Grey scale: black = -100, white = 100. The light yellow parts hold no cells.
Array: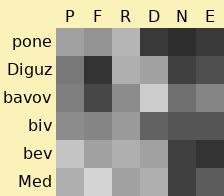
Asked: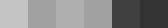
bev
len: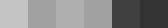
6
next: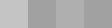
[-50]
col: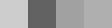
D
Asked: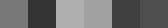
Diguz
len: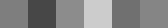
6
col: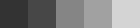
F

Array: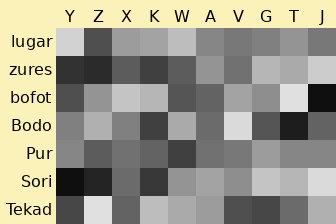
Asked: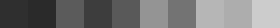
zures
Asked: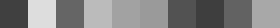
Tekad
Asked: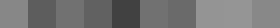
Pur

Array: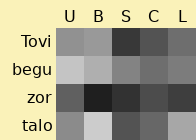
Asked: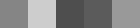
talo
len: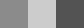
3
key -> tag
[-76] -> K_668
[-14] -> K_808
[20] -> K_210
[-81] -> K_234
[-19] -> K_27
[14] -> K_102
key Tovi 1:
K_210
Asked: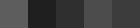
zor
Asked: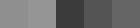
Tovi

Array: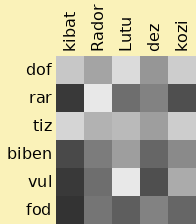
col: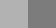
Rador
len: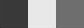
3
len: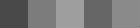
5
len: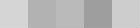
5
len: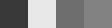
4
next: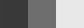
[-38]

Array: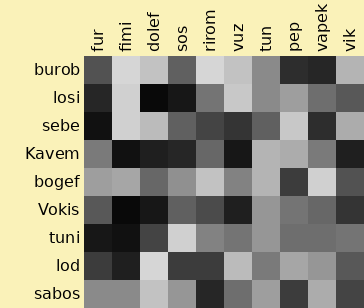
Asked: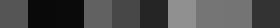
Vokis
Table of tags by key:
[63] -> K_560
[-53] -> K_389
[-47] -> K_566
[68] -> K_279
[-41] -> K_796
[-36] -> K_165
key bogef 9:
K_165
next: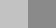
[-65]
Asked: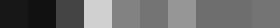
tuni

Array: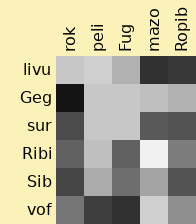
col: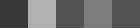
Ropib
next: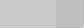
[39]
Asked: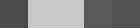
sur
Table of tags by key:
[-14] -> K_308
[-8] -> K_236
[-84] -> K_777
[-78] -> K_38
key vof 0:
K_236
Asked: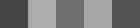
Sib

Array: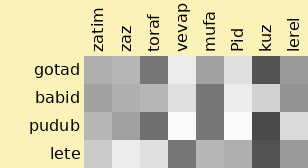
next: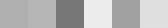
[-35]
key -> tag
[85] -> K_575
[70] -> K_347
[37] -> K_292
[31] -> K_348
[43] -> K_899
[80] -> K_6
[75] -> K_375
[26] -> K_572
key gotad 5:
K_375
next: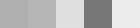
[65]
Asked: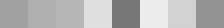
babid
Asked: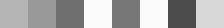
pudub

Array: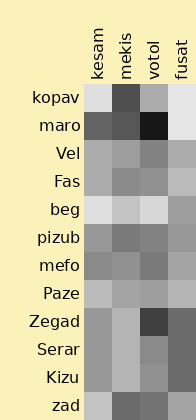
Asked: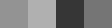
Zegad
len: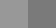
2
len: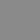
1
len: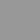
1

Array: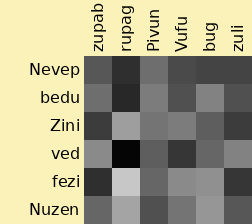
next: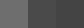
[-47]
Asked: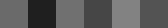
bedu
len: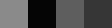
4
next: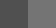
[18]

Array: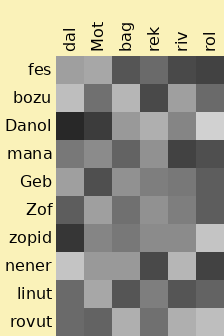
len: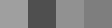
4
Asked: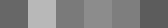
Zof
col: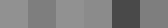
rek
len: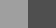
2
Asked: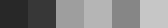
Danol

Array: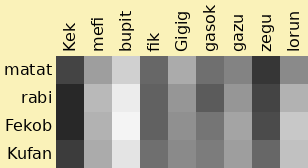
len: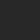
1
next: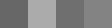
[-58]
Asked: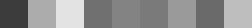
Kufan
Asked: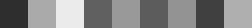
rabi

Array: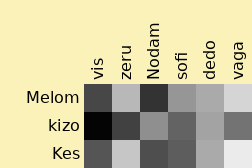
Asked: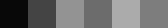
kizo
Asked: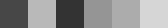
Melom

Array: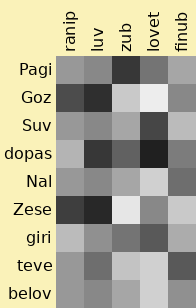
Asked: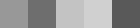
teve
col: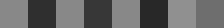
luv
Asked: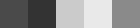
Goz
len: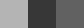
3

